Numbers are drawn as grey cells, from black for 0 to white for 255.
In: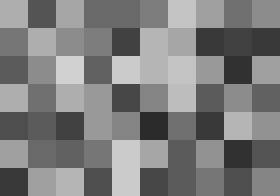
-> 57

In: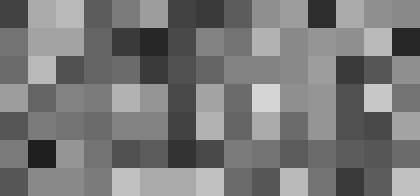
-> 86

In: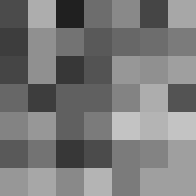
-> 151

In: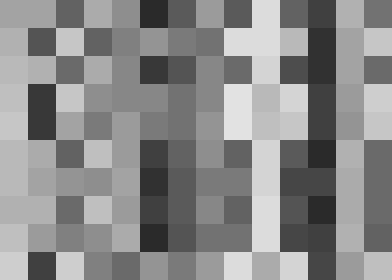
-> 206

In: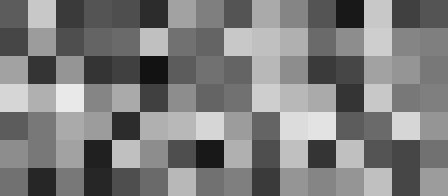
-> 113
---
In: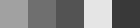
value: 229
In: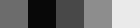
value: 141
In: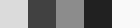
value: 33
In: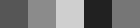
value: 33
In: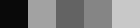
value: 133
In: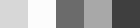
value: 168
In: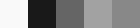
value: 162
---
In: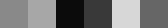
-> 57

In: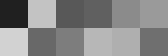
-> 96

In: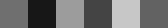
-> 68

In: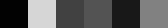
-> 83

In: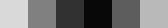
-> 8

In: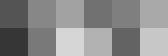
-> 113

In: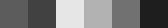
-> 177

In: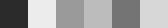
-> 188

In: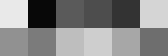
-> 77
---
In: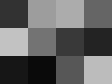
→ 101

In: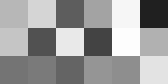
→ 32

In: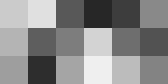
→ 137

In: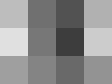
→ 177

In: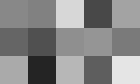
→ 163

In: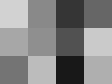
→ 102

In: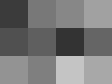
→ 161
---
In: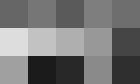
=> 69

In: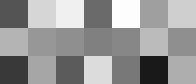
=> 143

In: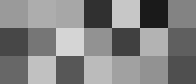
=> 95

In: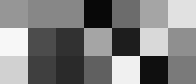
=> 143

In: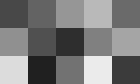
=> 165

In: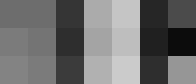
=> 12

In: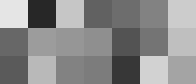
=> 191

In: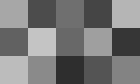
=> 54

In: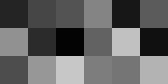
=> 16
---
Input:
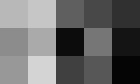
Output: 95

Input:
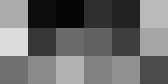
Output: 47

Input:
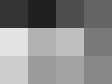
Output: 31

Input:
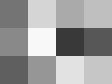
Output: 213

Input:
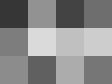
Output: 146

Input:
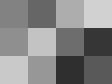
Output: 102

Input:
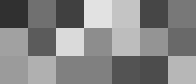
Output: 196

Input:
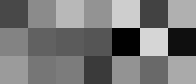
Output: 206
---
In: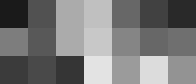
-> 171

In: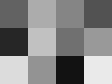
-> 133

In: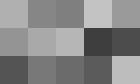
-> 127

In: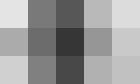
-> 87

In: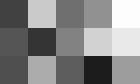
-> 111

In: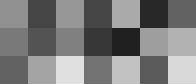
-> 151

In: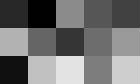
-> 139

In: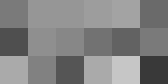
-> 150

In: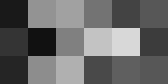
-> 161

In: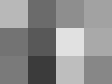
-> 142
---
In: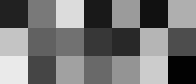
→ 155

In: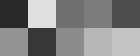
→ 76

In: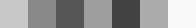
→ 66

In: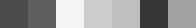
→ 191

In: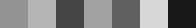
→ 97

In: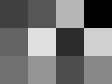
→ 99

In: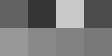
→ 152

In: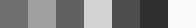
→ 77
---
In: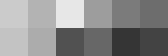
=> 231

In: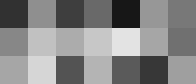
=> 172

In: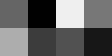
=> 239

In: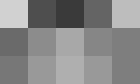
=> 168

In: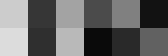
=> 163

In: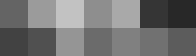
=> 194

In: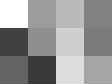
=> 207

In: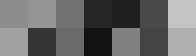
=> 114

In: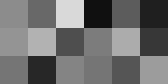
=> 78
